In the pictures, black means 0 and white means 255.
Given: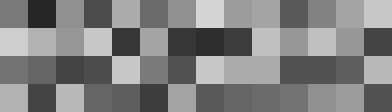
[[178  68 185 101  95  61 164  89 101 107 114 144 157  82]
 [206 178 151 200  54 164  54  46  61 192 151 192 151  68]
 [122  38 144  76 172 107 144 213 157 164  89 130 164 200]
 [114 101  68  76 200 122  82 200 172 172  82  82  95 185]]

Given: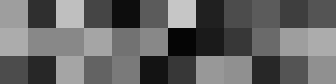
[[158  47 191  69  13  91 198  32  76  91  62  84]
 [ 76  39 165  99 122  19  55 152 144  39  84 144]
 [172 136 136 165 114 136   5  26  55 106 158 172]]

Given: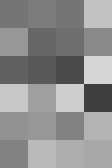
[[200 159 206  62]
 [130 186 173 167]
 [145 151 130 179]
 [117 124 117 194]
 [151 103 110 138]
 [ 97  89  75 214]]

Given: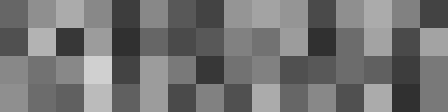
[[102 143 171 136  61 136  88  67 149 163 149  74 143 171 129  67]
 [136 114 136 208  67 156 121  55 114 129  80  88 108  96  61 121]
 [143 108  96 187  96 156  74 129  80 171 102 136  80 171  48 121]
 [ 80 179  55 156  48 102  74  88 129 114 156  48 108 163  74 163]]

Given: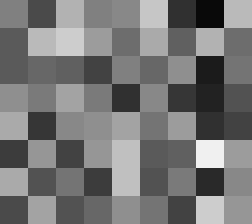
[[ 90 186 205 156 109 170  96 178 109]
 [128  74 178 128 136 198  48   9 186]
 [143 122 163 122  48 136  54  34  82]
 [170  54 136 143 163 116 156  48  66]
 [170  82 116  60 192  82 122  41 136]
 [ 90 103  96  66 128 103 143  27 116]
 [ 74 163  82 103 143 116  66 205 150]
 [ 60 150  66 150 192  90  96 240 156]]

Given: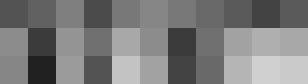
[[134  33 155  83 195 162  67 105 181 208 202]
 [140  59 148 112 168 140  59 112 162 175 168]
 [ 83  97 127  75 120 134 120 105  90  67  90]]

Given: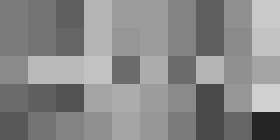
[[138 186 186 194 107 172 107 180 144 164]
 [ 88 115 131 144 164 150 123  74 101  37]
 [123 115 101 180 150 156 131  95 138 194]
 [123 115  95 180 156 156 131  95 144 201]
 [107  95  82 164 172 156 138  74 150 208]]

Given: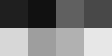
[[215 158 177 231]
 [ 31  17  96  72]]
